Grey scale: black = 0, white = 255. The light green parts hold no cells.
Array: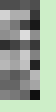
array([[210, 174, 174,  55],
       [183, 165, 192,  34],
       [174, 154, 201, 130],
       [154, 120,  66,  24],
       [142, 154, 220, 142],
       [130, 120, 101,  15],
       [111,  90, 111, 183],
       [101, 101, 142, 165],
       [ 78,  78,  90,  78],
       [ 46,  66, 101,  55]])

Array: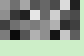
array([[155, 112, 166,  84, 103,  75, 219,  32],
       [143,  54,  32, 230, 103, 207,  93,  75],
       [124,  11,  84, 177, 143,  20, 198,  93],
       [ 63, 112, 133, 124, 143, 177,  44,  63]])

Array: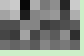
array([[193, 203,   7, 174, 121, 142,  37, 203],
       [163, 183,  28, 133, 142, 152,  69, 174],
       [111, 100, 111,  91, 133, 111, 121, 100],
       [ 79,  79, 133, 133,  58,  69,  79,  91],
       [ 69,  58, 163,  69, 111,  91, 142,  46]])

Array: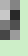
array([[200,  40],
       [178, 132],
       [122,  80],
       [ 70, 155]])

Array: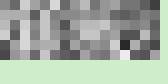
array([[206,  94, 215, 127, 197, 150, 117, 127, 197, 197, 150, 162,  84,
         84, 186, 105],
       [186, 117, 206, 138, 197, 138,  84, 162, 186, 186, 197, 150, 138,
        127, 138,  94],
       [174, 174, 174,  94, 197, 127, 138, 138, 150, 138, 150, 105,  94,
        105, 127, 117],
       [138, 105, 206, 162, 127, 215, 105, 150, 186, 117, 150, 162, 117,
        117,  94,  63],
       [ 84, 162, 215, 162, 174, 174,  84, 162, 127, 150, 138, 206,  40,
        174, 105,  72],
       [ 72, 150, 174, 105, 197, 117,  94,  84, 162, 127, 117, 174, 236,
         94,  84, 162]])

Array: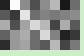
array([[172,  79, 163, 216, 184,  68, 172,  89],
       [ 98, 152, 172, 109, 216, 130,  33,  56],
       [ 89,  56, 228, 109, 130, 121, 130, 140],
       [ 44, 152, 163, 109,  89, 184,  68, 121],
       [ 33, 251, 140,  79, 140, 184,  24, 109]])
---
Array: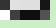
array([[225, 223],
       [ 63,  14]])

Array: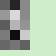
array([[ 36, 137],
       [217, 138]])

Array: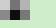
array([[116, 180],
       [ 14, 120]])

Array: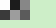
array([[ 28, 135],
       [157,  91]])

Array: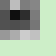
array([[189, 125],
       [ 15,  45]])

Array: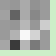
array([[151, 170],
       [ 99, 170]])

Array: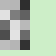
array([[182,  46],
       [125,  97]])

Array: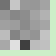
array([[198, 152],
       [135, 141]])

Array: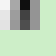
array([[168,  15],
       [157,  66]])
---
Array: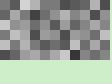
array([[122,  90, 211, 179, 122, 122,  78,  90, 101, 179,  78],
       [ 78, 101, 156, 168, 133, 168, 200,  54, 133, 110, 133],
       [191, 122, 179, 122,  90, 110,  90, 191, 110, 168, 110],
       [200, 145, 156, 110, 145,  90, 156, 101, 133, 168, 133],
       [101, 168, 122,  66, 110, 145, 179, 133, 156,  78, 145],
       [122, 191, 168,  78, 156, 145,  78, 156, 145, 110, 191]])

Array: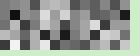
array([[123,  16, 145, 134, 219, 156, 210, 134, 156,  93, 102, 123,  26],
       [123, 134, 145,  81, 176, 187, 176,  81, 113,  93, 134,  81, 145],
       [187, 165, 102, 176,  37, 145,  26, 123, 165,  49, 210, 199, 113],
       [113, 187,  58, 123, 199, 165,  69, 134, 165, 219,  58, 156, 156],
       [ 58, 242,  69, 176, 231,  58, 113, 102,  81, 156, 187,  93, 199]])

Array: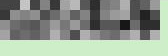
array([[ 67,  67, 196,  67, 131,  56, 163, 184,  87,  46, 119, 131, 175,
         78,  97, 154],
       [163,  97, 108,  97, 119, 175, 131,  78, 175, 143, 119, 108, 143,
        175,  87, 175],
       [143, 108,  97,  87, 119, 154, 119, 154, 108,  46,  87,  87,  23,
        108,  46,  46],
       [ 56, 143, 131, 143,  78, 108, 143,  97, 131,  56, 131, 154, 163,
         78,  34,  78]])

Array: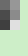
array([[ 75, 139],
       [107, 151],
       [ 63, 224]])

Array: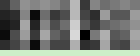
array([[ 23,  35, 166,  35, 133,  77, 110, 205,  87,  56,  98, 110, 121,
        145],
       [ 35,  45, 133,  11, 110,  56,  77, 184,  68,  45, 156,  87,  87,
        156],
       [ 45,  68, 110,  11, 121,  68,  68, 175,  45,  56, 166,  77,  68,
        156],
       [ 11,  77, 156,  56, 166,  98,  77, 216,   0, 121, 175,  87,  98,
        166],
       [ 56,  98, 145, 133, 145, 133, 110, 184,  56, 133, 110, 121, 133,
        121]])

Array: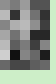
array([[207,  17, 133, 104,  28],
       [186,  50, 175, 114,  50],
       [104,  71,  71,  94, 104],
       [186,  94, 123,  62, 133],
       [166, 114, 166,  39,  39],
       [143, 123, 155,  83,  83],
       [133, 175, 186, 143,  62]])
